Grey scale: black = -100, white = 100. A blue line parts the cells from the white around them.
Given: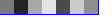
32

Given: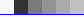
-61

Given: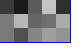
-4

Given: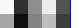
30

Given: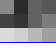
-3

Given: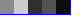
8

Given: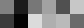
-98

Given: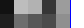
-76

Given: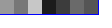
56
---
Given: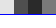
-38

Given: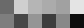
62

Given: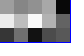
5

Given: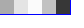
79

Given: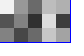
19

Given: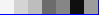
66

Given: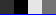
-100
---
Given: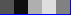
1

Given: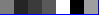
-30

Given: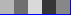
6

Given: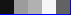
22

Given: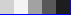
27

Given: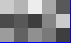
5

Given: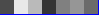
0

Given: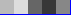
6

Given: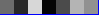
-15

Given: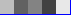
3
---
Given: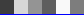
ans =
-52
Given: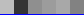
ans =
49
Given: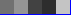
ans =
-11
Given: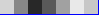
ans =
66
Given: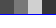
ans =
-40
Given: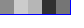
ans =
9
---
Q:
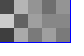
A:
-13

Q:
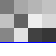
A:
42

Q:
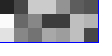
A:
-27

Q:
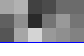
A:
-16

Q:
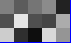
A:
9

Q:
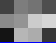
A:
-10

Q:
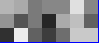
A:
76

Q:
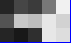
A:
-6

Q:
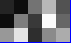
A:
44
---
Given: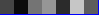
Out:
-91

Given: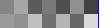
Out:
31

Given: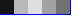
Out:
45

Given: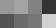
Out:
28

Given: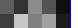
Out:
-61

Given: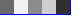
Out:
89

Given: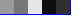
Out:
-7

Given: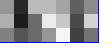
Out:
-69
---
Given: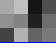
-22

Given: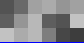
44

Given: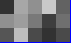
-42

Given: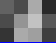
25

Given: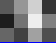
26

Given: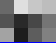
-27

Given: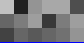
-30
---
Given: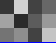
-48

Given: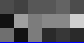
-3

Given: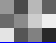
1

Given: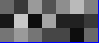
-8

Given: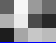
56

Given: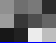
85
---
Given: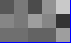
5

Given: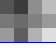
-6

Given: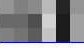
-18

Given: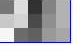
57

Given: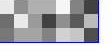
-14

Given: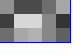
-51
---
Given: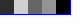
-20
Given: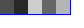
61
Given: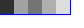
-9
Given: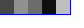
-15
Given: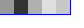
38
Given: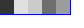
59
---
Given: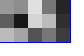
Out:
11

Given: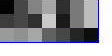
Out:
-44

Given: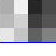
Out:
89

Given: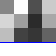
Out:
98

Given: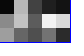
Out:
44

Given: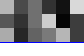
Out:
-42
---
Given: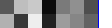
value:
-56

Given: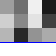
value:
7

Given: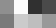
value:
59

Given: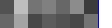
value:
29

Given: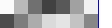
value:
-2

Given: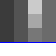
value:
-35

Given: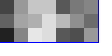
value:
29

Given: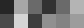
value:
67

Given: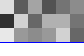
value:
65

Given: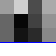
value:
-95
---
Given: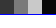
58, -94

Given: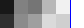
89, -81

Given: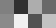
88, -62

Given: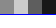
60, -81

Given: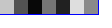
74, -94

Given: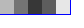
81, -57
